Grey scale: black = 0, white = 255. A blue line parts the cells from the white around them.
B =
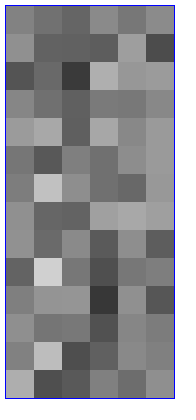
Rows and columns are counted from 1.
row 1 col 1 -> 130
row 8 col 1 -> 144
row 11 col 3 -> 149
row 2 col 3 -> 97
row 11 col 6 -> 86
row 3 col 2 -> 105
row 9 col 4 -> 90
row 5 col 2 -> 168
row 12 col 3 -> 120
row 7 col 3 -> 142
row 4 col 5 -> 120
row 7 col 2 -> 193
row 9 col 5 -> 142
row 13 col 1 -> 129
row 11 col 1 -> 127
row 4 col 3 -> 96
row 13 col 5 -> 137
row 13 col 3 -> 78
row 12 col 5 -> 134
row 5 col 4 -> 167
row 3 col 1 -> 84
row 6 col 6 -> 154
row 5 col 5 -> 136
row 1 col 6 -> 139
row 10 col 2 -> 208
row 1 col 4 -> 138

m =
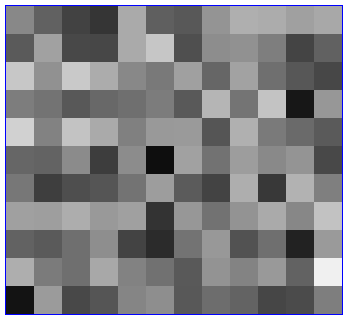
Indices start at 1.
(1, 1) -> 136
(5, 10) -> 122
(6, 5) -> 140
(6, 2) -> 99
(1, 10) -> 172
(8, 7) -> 151
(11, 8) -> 109
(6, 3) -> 139
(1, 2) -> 97
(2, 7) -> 79
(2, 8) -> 141
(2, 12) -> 97
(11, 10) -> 70
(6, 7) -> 161
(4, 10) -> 195
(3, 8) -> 102
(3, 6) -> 121
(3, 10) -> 111
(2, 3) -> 72
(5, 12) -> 90
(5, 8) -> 85
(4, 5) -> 111
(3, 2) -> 145
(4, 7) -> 89
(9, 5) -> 67
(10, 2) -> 123
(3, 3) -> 201
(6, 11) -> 148
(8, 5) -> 160
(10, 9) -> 131
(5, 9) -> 176
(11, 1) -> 19
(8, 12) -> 194
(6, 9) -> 157
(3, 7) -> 160
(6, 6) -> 14
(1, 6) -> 95
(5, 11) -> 106

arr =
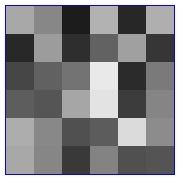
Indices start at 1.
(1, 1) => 168
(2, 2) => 156
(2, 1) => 40
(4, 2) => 85
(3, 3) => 115
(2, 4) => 98
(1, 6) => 175
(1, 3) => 28
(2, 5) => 160
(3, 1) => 70

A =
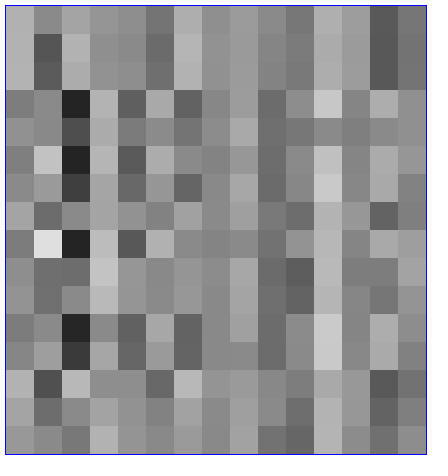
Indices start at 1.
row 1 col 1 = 177
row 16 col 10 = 114
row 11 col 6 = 138
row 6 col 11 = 138
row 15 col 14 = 99
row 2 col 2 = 85
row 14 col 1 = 178
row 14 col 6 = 104
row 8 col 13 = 151
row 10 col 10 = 107
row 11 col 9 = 164
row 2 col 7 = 181
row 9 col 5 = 88
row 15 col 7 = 162
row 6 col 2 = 194
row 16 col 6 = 137
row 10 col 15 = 163
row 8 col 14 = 99
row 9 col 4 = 188
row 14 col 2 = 80
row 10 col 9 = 167
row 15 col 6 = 130
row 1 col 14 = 89
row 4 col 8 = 135
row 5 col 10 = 111
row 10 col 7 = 149
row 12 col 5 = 97
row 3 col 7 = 178
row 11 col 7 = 151
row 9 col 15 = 158
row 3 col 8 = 145
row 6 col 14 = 171
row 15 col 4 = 163
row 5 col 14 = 138
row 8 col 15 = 127
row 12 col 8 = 137
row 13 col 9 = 138

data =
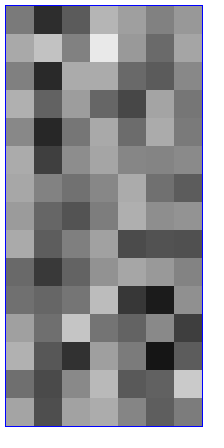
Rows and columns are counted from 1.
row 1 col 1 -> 122
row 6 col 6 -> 132
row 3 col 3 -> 171
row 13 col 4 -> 159
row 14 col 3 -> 137
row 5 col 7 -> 122
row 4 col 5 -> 71
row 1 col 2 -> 45
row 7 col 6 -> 112
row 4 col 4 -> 102
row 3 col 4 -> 171
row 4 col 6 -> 164
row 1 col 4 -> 181
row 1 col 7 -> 152
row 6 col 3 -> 141
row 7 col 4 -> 135
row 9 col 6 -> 82
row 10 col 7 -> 131
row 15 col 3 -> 162
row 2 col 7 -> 165
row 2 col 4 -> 233
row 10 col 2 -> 57
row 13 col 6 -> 21
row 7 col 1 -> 167
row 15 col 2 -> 78
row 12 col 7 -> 62
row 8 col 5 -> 175
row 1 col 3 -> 91
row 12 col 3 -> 197
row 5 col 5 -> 108
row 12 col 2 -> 111
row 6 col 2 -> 63

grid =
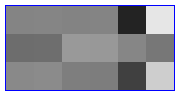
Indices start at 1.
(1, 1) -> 132
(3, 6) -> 206
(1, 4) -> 132
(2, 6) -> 119
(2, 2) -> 110
